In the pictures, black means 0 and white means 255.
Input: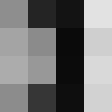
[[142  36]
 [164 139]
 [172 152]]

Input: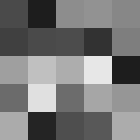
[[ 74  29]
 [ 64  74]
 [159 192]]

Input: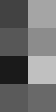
[[ 66 165]
 [ 87 140]
 [ 26 192]]

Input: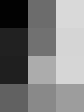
[[  2 108]
 [ 33 113]
 [ 31 172]]

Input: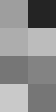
[[158  36]
 [173 188]
 [118 131]]

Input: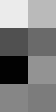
[[235 186]
 [ 80 106]
 [  2 147]]
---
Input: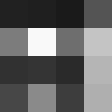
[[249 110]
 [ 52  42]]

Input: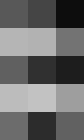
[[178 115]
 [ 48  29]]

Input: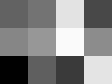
[[151 250]
 [ 95  58]]

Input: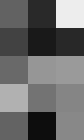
[[ 25  40]
 [150 154]]

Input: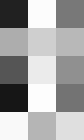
[[207 184]
 [235 144]]

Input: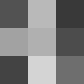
[[176  76]
 [212 110]]

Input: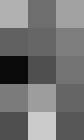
[[102 125]
 [ 79 115]]

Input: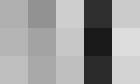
[[163 199]
 [169 191]]
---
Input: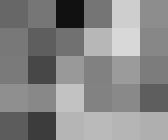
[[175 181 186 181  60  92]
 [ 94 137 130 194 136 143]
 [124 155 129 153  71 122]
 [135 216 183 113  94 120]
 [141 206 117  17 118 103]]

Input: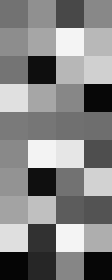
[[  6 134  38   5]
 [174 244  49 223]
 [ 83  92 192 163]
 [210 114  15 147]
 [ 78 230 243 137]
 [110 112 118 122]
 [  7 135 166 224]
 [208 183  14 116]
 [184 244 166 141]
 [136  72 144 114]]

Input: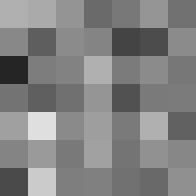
[[144 105 113 128 126 203  74]
 [135 145 116 161 121 154 132]
 [ 97 176 122 158 138 223 160]
 [123 122  81 149 112  95 115]
 [119 139 123 176 130 125  37]
 [139  76  68 132 139  94 136]
 [113 149 120 106 148 170 176]]

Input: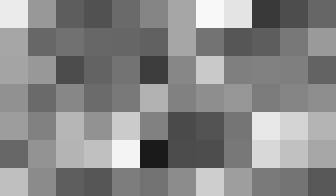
[[ 87 116 122 158 206 140 114 125  86  94 139 191]
 [167 193 216 120  77  76  26 244 192 180 147 103]
 [180 212 232 117  83  74 129 203 146 182 129 157]
 [141 132 123 150 142 129 177 121 107 135 106 145]
 [ 99 127 129 127 201 135  61 115  99  76 152 164]
 [154 120  93  86 115 166  97 102 103 113 103 166]
 [102  77  57 228 248 166 133 106  81  93 152 235]]

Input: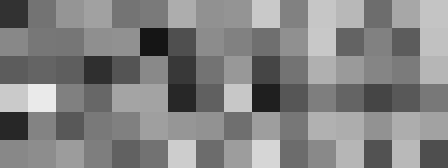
[[ 78 185  82 182 137 108 214 157 108 205 114  97 126 156 141 136]
 [162 173 146 173 177 119 158 111 146 150 159 128 121  88 131  39]
 [120  88  69 100 126  86  31 199  96  39 163 164 103 128 234 202]
 [182 123 133 154 176 115  69 152 115  56 137  84  47  94 100  92]
 [193  92 129  99 200 144 111 129 140  79  21 145 143 118 119 136]
 [196 167 109 184 198 129 201 148 145 173 122 116 161 149 115  50]]

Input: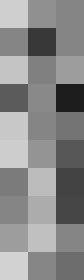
[[109 134 210]
 [133 192 157]
 [ 70 172 133]
 [ 67 188 123]
 [ 87 148 205]
 [116 133 200]
 [ 29 137  91]
 [157 128 196]
 [133  56 133]
 [133 144 207]]
